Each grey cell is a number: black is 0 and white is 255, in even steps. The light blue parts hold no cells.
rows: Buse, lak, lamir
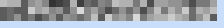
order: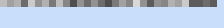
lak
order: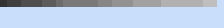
Buse
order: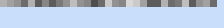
lamir

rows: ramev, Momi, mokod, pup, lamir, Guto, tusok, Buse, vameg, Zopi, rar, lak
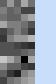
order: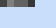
lamir
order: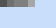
pup
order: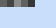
Zopi
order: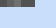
Buse
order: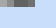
mokod

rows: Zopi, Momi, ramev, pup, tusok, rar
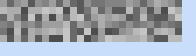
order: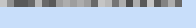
ramev
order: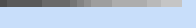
ramev
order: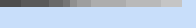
rar
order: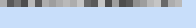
tusok
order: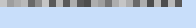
Momi

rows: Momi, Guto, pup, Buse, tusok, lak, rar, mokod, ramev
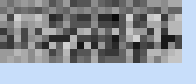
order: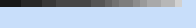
lak
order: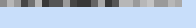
mokod

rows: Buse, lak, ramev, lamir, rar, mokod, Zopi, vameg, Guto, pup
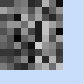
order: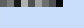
mokod
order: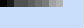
mokod

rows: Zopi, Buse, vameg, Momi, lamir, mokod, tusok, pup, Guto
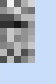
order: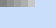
lamir
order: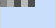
Guto
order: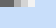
Zopi
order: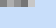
mokod
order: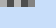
Guto

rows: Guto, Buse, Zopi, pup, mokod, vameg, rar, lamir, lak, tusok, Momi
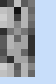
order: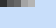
vameg
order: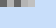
Momi
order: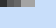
lak

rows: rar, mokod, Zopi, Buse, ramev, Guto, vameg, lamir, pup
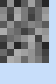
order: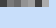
Zopi
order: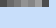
mokod
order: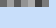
ramev
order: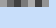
Zopi
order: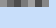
mokod

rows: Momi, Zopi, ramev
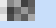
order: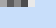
ramev
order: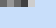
Zopi
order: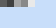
Momi
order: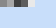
Momi

